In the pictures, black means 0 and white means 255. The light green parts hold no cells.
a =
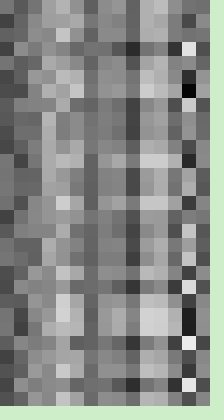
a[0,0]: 118
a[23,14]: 143
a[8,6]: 114
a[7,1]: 127
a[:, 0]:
[118, 66, 97, 66, 116, 71, 76, 91, 88, 76, 71, 118, 116, 118, 113, 66, 89, 114, 117, 77, 74, 93, 116, 118, 93, 66, 82, 69, 81]
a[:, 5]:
[145, 169, 145, 104, 137, 177, 197, 109, 139, 139, 169, 177, 127, 121, 166, 146, 112, 130, 113, 168, 105, 166, 178, 181, 95, 166, 170, 101, 161]
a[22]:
[116, 71, 136, 152, 210, 178, 94, 153, 172, 133, 210, 207, 177, 31, 144]
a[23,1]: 65
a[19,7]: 142
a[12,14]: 92
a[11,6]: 98
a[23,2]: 119
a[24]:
[93, 134, 124, 132, 164, 95, 99, 119, 102, 54, 123, 146, 64, 235, 70]
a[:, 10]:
[176, 176, 173, 115, 164, 189, 204, 135, 151, 147, 175, 204, 155, 151, 198, 156, 137, 156, 142, 185, 122, 191, 210, 209, 123, 174, 190, 115, 181]
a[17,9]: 74
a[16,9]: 68
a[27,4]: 142
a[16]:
[89, 127, 132, 132, 172, 112, 101, 125, 110, 68, 137, 153, 79, 196, 86]
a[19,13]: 65
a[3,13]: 226
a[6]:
[76, 75, 131, 176, 162, 197, 118, 146, 152, 121, 204, 187, 164, 5, 161]
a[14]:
[113, 80, 135, 149, 205, 166, 95, 149, 162, 122, 198, 198, 161, 60, 133]
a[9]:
[76, 110, 110, 173, 125, 139, 117, 124, 112, 66, 147, 154, 98, 147, 106]
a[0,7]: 140
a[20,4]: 153
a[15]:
[66, 114, 136, 149, 156, 146, 116, 129, 115, 81, 156, 154, 98, 125, 118]
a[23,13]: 30
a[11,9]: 122
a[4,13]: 139
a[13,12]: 114
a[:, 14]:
[111, 138, 117, 79, 101, 148, 161, 83, 105, 106, 136, 138, 92, 87, 133, 118, 86, 94, 79, 140, 81, 136, 144, 143, 70, 136, 141, 77, 133]
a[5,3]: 145
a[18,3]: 166
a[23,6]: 99
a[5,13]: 47

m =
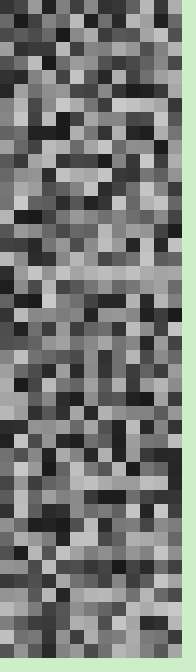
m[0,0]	53
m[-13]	[69, 151, 62, 99, 110, 181, 191, 171, 155, 155, 189, 184, 40]
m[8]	[134, 197, 65, 185, 27, 66, 165, 132, 133, 71, 76, 198, 86]
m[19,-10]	147
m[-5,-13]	147
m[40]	[147, 143, 74, 188, 73, 77, 55, 68, 25, 68, 42, 109, 64]
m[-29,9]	115
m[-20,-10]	186
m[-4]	[185, 165, 123, 65, 85, 144, 123, 101, 77, 187, 171, 189, 200]
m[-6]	[57, 67, 79, 51, 167, 113, 96, 65, 133, 62, 92, 196, 163]
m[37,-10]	35
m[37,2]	31
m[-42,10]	111
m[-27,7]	149
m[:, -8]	[63, 186, 137, 63, 155, 195, 70, 172, 66, 175, 107, 71, 174, 131, 86, 152, 104, 76, 182, 164, 88, 111, 133, 61, 115, 75, 42, 100, 30, 166, 105, 32, 132, 191, 181, 138, 140, 80, 192, 160, 77, 113, 160, 144, 175, 62, 152]
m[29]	[183, 157, 48, 88, 48, 166, 40, 177, 144, 130, 131, 92, 150]
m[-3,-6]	78
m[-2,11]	116
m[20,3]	181
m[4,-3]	97
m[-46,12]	104
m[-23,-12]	84
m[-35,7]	196
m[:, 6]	[136, 32, 171, 133, 144, 89, 66, 116, 165, 119, 165, 68, 167, 193, 35, 134, 98, 140, 146, 178, 117, 67, 36, 100, 136, 141, 138, 160, 141, 40, 165, 111, 39, 120, 191, 57, 109, 185, 193, 125, 55, 96, 180, 123, 167, 173, 75]
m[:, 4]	[128, 103, 25, 184, 108, 67, 150, 199, 27, 26, 174, 52, 193, 96, 44, 117, 74, 150, 136, 193, 68, 131, 124, 153, 161, 88, 158, 119, 44, 48, 158, 41, 170, 100, 110, 129, 48, 28, 37, 193, 73, 167, 37, 85, 84, 146, 130]
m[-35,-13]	104
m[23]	[78, 34, 111, 60, 153, 61, 100, 110, 51, 188, 140, 64, 195]
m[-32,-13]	181
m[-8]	[81, 29, 183, 83, 193, 160, 125, 143, 115, 149, 130, 197, 142]
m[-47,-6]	50
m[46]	[84, 147, 88, 42, 130, 152, 75, 112, 181, 168, 128, 88, 165]
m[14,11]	194
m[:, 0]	[53, 105, 74, 158, 81, 50, 38, 130, 134, 99, 161, 89, 104, 118, 115, 181, 86, 66, 183, 45, 30, 98, 52, 78, 80, 132, 159, 174, 165, 183, 45, 33, 113, 118, 69, 91, 50, 144, 104, 81, 147, 57, 147, 185, 126, 192, 84]

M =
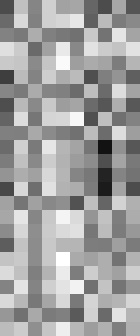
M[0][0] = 76
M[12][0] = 148
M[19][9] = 207
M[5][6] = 79
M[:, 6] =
[102, 96, 201, 226, 171, 79, 190, 107, 80, 188, 117, 141, 120, 124, 191, 149, 119, 125, 161, 205, 112, 212, 209, 157]
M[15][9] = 172
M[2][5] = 113
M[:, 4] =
[162, 213, 120, 233, 250, 172, 128, 157, 215, 125, 181, 178, 181, 178, 143, 244, 218, 182, 255, 235, 227, 216, 128, 238]
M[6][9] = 163
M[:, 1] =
[192, 217, 121, 203, 197, 187, 122, 185, 221, 127, 208, 192, 173, 216, 117, 229, 214, 195, 201, 192, 227, 183, 113, 204]
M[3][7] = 203
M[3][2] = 106
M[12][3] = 216
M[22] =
[151, 113, 169, 123, 128, 90, 209, 106, 227, 180]
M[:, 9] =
[85, 137, 164, 226, 181, 95, 163, 88, 130, 158, 87, 121, 115, 76, 176, 172, 152, 123, 178, 207, 149, 213, 180, 175]
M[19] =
[219, 192, 127, 179, 235, 125, 205, 174, 161, 207]
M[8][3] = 213
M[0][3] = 208
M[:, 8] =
[167, 124, 229, 195, 124, 148, 221, 174, 112, 221, 145, 164, 132, 163, 211, 126, 123, 159, 115, 161, 116, 180, 227, 126]
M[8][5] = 247
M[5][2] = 131
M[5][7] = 127
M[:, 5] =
[166, 231, 113, 136, 158, 187, 107, 165, 247, 113, 164, 156, 133, 173, 82, 218, 224, 181, 170, 125, 242, 121, 90, 183]
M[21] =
[217, 183, 120, 166, 216, 121, 212, 173, 180, 213]
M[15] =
[167, 229, 134, 200, 244, 218, 149, 194, 126, 172]
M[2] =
[130, 121, 173, 128, 120, 113, 201, 115, 229, 164]

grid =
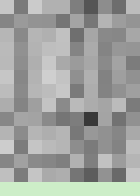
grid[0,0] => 198
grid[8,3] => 138
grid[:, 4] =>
[177, 117, 193, 192, 169, 195, 199, 138, 117, 181, 181, 127, 174]
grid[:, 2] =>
[203, 147, 181, 179, 175, 179, 182, 159, 163, 181, 197, 138, 197]
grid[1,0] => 133
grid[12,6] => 93
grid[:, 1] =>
[122, 154, 137, 145, 142, 135, 138, 132, 165, 139, 124, 161, 124]
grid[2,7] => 137
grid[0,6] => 85
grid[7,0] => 173
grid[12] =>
[191, 124, 197, 170, 174, 117, 93, 146, 105, 198]
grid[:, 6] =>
[85, 119, 166, 171, 167, 176, 173, 172, 56, 152, 123, 127, 93]
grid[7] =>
[173, 132, 159, 195, 138, 186, 172, 165, 187, 123]
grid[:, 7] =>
[141, 180, 137, 132, 138, 130, 131, 165, 164, 145, 145, 194, 146]
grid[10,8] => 131
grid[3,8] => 151
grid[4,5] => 155
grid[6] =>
[188, 138, 182, 188, 199, 122, 173, 131, 145, 159]
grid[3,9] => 149
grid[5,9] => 145
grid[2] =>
[182, 137, 181, 176, 193, 111, 166, 137, 135, 167]
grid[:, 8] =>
[109, 157, 135, 151, 163, 159, 145, 187, 114, 134, 131, 156, 105]

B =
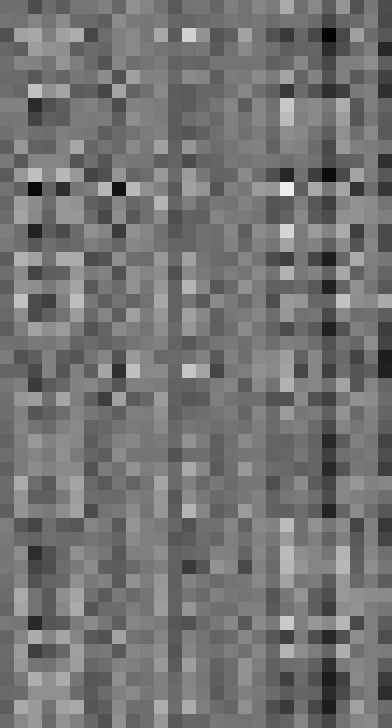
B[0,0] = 110
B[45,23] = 39
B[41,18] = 136
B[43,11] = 156
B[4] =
[110, 132, 130, 116, 148, 125, 106, 84, 134, 110, 117, 124, 98, 103, 101, 116, 117, 115, 117, 96, 104, 135, 99, 71, 125, 127, 141, 94]
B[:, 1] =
[111, 114, 162, 95, 132, 107, 103, 130, 120, 122, 150, 89, 152, 97, 158, 163, 110, 111, 177, 137, 146, 192, 141, 125, 111, 83, 101, 126, 150, 130, 132, 127, 124, 124, 171, 148, 147, 87, 106, 141, 126, 133, 170, 164, 118, 133, 156, 150, 121, 108, 169, 136]
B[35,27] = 111
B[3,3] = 146
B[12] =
[92, 152, 191, 136, 183, 152, 68, 80, 149, 101, 109, 152, 108, 156, 119, 99, 102, 138, 110, 79, 38, 113, 61, 11, 74, 163, 124, 88]
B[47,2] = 117
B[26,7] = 165
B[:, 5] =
[118, 106, 173, 95, 125, 120, 92, 122, 124, 121, 166, 85, 152, 119, 147, 151, 107, 105, 171, 149, 164, 189, 156, 121, 101, 86, 129, 131, 126, 132, 136, 135, 123, 137, 164, 157, 161, 87, 108, 143, 122, 143, 164, 170, 124, 133, 159, 157, 118, 107, 169, 128]
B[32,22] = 101
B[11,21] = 120
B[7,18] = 134
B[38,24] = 128
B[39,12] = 98
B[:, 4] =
[93, 139, 160, 142, 148, 101, 164, 95, 91, 125, 129, 132, 183, 46, 151, 151, 74, 101, 171, 97, 140, 129, 114, 154, 128, 93, 86, 103, 165, 109, 128, 141, 143, 137, 143, 121, 141, 91, 108, 104, 109, 104, 142, 136, 90, 165, 104, 134, 171, 143, 161, 145]
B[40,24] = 183
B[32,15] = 95
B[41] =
[112, 133, 82, 100, 104, 143, 121, 129, 89, 144, 125, 151, 96, 131, 119, 107, 116, 118, 136, 112, 162, 118, 124, 91, 152, 105, 122, 93]
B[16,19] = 129
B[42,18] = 121
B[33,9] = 146
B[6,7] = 70
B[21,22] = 103
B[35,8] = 106
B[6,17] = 135
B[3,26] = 126
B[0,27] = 76
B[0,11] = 115
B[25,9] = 153
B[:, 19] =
[123, 109, 82, 112, 96, 123, 97, 113, 116, 105, 99, 117, 79, 149, 85, 84, 129, 118, 76, 115, 96, 78, 109, 99, 110, 135, 136, 115, 82, 108, 107, 101, 100, 108, 78, 99, 97, 131, 119, 109, 107, 112, 86, 90, 122, 88, 105, 96, 96, 108, 79, 91]
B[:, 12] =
[89, 103, 90, 112, 98, 105, 92, 95, 91, 92, 98, 100, 108, 90, 101, 79, 87, 102, 107, 80, 99, 99, 99, 106, 100, 108, 103, 99, 97, 95, 104, 107, 84, 108, 107, 88, 94, 103, 87, 98, 98, 96, 98, 98, 87, 91, 85, 91, 104, 108, 110, 89]
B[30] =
[104, 132, 114, 107, 128, 136, 100, 104, 115, 123, 121, 137, 104, 118, 114, 110, 116, 112, 125, 107, 123, 127, 107, 75, 132, 118, 127, 93]
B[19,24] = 167
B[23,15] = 96
